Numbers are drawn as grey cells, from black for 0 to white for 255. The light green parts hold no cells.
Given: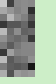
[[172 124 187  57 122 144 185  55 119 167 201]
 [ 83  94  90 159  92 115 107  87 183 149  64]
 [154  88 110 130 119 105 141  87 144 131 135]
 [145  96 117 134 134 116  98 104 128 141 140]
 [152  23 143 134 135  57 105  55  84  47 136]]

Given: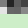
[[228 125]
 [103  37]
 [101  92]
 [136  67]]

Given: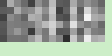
[[ 76  85  88  65  92  76]
 [115 128 126 139  96 172]
 [115 151 123 122 170 134]
 [112 124 119  99 132 107]
 [154  59 124 176 142  65]
 [188 150 159 168 183 143]
 [123 120 186 123 143 115]
 [162 200 209 187 199 186]
 [130  87 163  85  62  92]
 [ 45  89 112  76  97  87]
 [200 160 224 173 194 169]
 [129  91 147 109  93 120]
 [236 173 126 243 214 146]
 [171 126 141 172 152 127]
 [180 120 106 163 125 102]]

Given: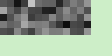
[[ 79 123  28 164  87]
 [ 71  98  81  99  76]
 [135 107 123  70  21]
 [ 94 166 148 119  59]
 [ 65 131  60  70 195]
 [117 124  77  67 109]
 [147 129  83  33  99]
 [123  89 134  31  98]
 [124  54  95  98  39]
 [148  13 125 138  90]
 [ 80  72 114 100 125]
 [ 75  67  74 126 107]
 [148  28 146  80 148]]

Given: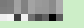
[[237 125 121]
 [243 127 125]
 [ 62 163 161]
 [239 129 130]
 [112 163 163]
 [ 74 151 154]
 [ 98 150 151]
 [  2 140 139]
 [ 93 171 172]]

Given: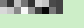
[[216 121]
 [199  51]
 [136 191]
 [248 117]
 [146  51]
 [ 64 213]
 [  8 196]
 [120  74]
 [ 67  67]]

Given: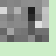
[[130 104 145 138 215 128]
 [ 89 164 135 119 138 134]
 [112 121 138 138 178 131]
 [113 117 137 130 130 141]
 [138  89  89  43  29 143]
 [ 85 113 223 120 138 140]
 [103 113 193 190 195 160]]

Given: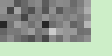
[[116 101  39 128 146 142]
 [139 122 115 124  70 141]
 [113 120 157 122 163  86]
 [ 97 137 137  70 102 104]
 [ 80 156 113 129  81 129]
 [114 117 136 123 128 138]
 [ 71 130  38 148  85  92]
 [137 203 109 126 144 126]
 [109 160 126 137  90 139]
 [148 150 147 124 123 136]
 [117 153 100 138 117 107]
 [125 111 116 122 135 126]
 [141 115 181 144 173 159]]
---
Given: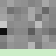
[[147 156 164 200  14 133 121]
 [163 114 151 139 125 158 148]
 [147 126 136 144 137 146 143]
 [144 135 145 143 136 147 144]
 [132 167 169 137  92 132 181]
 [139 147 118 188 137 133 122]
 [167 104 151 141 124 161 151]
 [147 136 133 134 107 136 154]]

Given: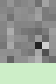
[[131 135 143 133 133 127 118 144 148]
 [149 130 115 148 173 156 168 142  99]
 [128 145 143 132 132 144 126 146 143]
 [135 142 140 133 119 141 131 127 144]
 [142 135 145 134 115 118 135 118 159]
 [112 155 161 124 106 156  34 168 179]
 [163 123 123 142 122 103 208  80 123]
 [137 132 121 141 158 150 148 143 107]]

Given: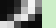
[[ 12  12  15 225]
 [ 14  17  66 214]
 [ 37  55 206  75]
 [151 191 234  19]
 [244 239  99  10]
 [145 105  17  11]]

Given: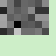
[[156  35 165 162  43]
 [113 113  95 121  76]
 [ 68  92 108   4 195]
 [103 105  99  88 110]
 [ 98 137  70  92 110]
 [ 82  51 148  74 121]
 [136  51 148 134  74]]

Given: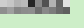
[[206 142]
 [198 159]
 [179 133]
 [186 140]
 [ 37 142]
 [136 110]
 [ 81 136]
 [179 124]
 [100 105]
 [225  95]]

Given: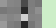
[[151 120 141 155]
 [134 126 133 127]
 [131 125 138 121]
 [ 75  41 207  39]
 [125 127 131 119]
 [117 143 133 135]]

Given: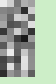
[[235 133 147 166  55 151  89 155  68  75  45]
 [205 124 102  81 132 135 180 234 105 221 150]
 [118 135 207  90 206  62 102  96  68 105 124]
 [175  45 195 120 139  25 112 200 225 223 186]
 [162 205 100 221  51 153 110 139 142 143  95]]

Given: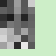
[[ 37  96  48  67 199 213 161]
 [ 82  84  28 119 177 172 199]
 [157 148 110 109 111 178  42]
 [ 87  89  36  92 164  72 233]
 [204 115  97 100 109 114  90]]
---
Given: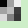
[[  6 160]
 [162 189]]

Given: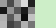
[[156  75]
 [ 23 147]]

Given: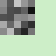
[[144  87]
 [131  77]]

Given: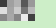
[[ 60 160]
 [222 165]]

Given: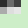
[[ 43 107]
 [171 221]]

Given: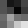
[[82 22]
 [83 67]]

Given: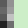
[[ 91 146]
 [104 156]]

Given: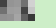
[[ 66 148]
 [113 157]]

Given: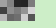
[[161 130]
 [ 65 142]]
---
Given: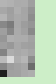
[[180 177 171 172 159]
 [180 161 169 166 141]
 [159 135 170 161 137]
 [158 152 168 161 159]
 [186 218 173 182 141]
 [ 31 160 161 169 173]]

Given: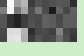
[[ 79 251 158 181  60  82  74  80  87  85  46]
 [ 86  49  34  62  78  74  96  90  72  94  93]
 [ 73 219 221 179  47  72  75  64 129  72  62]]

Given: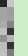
[[ 39 199]
 [164 159]
 [193  53]
 [188  53]]

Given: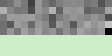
[[106 114 142 121  64 150 121 103 125 136 139 136 116 124  84 114]
 [120 156 154 156 160 140 124  83 125 138 150 142 134 148 134  79]
 [115 150 120 160 136 159 135 148 116 144 122 162 148 139 154   6]]

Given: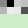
[[135   3 203 190]]

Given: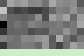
[[ 90 166 150 158 135 138 114 167 141 135 141  90]
 [129 103 101  95 104 140  74 159 141 164 105 156]
 [ 54  98 103 101  78  90  87 122 118 147 122  87]
 [ 56 111 114 124 123 106 153  96  69 111 161 140]]
